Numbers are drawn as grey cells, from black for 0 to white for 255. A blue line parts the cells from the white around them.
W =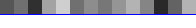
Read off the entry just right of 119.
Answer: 149
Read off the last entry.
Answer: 179
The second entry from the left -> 112
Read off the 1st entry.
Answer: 86

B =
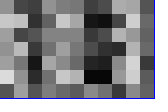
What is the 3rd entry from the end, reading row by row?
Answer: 57
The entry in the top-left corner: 146
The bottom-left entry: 84
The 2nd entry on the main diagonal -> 192
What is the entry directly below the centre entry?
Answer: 105
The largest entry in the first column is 219
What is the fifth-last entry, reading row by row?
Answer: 138
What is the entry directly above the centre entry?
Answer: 131
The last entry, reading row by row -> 98
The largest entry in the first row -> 172
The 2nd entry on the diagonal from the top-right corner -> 206
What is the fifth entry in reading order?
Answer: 125
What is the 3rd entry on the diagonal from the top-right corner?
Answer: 179
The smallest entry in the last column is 57
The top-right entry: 84
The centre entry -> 119
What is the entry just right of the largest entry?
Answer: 146
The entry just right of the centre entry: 76
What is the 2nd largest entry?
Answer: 212
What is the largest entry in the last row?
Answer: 159

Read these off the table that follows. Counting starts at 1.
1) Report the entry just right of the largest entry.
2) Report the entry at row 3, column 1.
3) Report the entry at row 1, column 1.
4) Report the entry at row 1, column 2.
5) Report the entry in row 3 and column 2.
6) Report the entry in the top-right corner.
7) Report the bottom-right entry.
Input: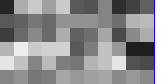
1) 202
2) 60
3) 38
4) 173
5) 105
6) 97
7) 138

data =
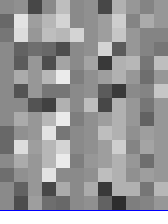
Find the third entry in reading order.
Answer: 71
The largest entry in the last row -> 158
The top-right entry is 151
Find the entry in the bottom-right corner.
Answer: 151
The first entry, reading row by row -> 138
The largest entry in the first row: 190
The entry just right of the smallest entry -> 126
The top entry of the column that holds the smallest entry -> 177
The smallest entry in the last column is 118
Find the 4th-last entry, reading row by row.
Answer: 45
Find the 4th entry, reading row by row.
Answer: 138
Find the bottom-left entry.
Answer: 138

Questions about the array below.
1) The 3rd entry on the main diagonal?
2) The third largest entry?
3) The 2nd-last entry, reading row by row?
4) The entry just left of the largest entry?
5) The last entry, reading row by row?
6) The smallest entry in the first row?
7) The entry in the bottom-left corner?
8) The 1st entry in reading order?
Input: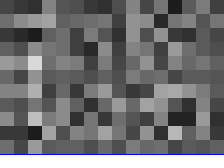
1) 28
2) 183
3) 84
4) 139
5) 96
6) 28
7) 110
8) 70

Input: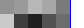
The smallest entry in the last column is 108
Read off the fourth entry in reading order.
167
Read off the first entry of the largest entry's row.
202

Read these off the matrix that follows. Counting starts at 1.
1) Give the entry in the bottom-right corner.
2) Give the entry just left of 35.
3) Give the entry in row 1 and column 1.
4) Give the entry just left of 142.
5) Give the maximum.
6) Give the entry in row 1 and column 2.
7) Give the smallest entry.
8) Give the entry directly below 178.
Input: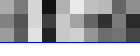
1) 69
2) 226
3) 171
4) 101
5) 233
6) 123
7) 19
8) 200

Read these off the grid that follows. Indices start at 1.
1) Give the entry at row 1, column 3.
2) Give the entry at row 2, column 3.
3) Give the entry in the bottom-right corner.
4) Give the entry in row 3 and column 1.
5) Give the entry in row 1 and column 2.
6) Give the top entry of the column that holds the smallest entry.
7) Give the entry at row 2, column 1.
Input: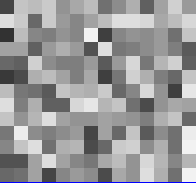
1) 188
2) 104
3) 242
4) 50
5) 196
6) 69
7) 222
